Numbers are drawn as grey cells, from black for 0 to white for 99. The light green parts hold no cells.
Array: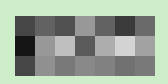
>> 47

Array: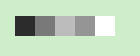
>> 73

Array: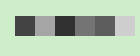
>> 19

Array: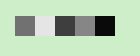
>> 24

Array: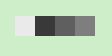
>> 37

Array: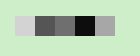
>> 43

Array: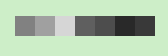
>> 83

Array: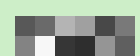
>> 21

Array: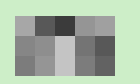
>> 76
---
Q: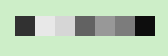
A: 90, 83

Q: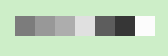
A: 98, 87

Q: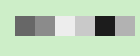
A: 92, 78

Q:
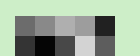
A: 82, 68

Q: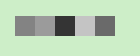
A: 76, 60

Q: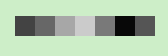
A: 79, 65
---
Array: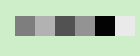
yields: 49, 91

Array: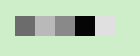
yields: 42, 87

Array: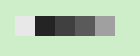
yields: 90, 62

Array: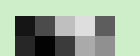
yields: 8, 56

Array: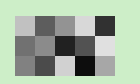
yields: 75, 65

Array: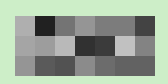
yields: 68, 38

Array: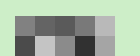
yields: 50, 64

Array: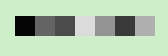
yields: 2, 68

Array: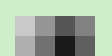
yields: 78, 37
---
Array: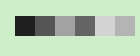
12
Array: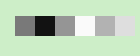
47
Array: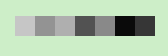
77
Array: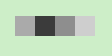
66
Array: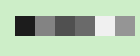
11
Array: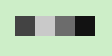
26
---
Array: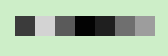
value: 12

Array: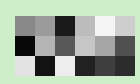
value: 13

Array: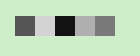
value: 7

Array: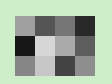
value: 77

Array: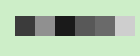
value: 34

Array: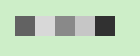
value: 53

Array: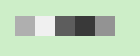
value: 36
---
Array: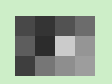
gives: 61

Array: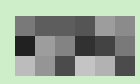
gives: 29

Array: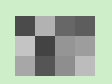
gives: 73

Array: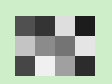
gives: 17

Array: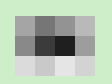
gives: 82

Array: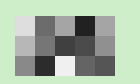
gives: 33
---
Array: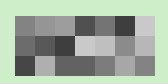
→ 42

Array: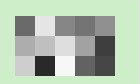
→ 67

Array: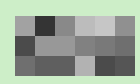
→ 29

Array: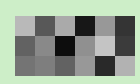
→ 38

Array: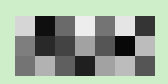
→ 49

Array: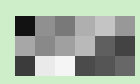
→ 65

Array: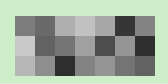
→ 78

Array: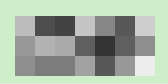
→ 59
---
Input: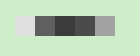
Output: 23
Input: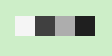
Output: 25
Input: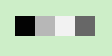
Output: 71
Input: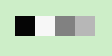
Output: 96
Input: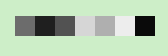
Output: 68
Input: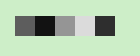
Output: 58
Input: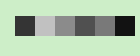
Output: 31
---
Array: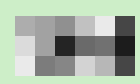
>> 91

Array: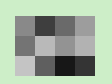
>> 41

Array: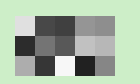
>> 58

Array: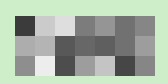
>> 44

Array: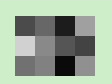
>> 11

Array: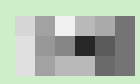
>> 66

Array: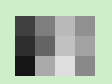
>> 72

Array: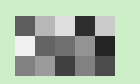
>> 18

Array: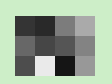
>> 48

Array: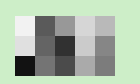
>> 83
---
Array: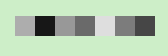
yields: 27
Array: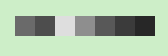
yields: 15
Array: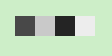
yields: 92
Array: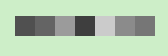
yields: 46
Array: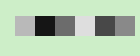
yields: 53
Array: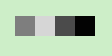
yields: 1
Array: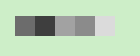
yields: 85
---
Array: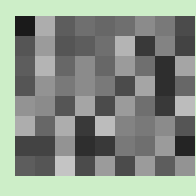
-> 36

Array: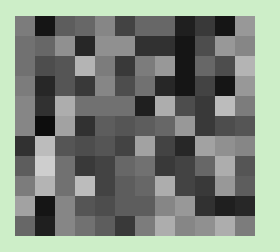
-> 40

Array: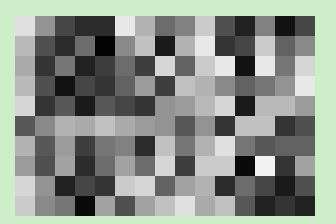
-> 79

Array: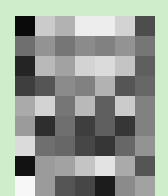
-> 96

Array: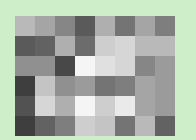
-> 24

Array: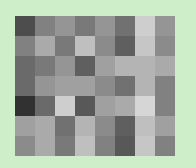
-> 54
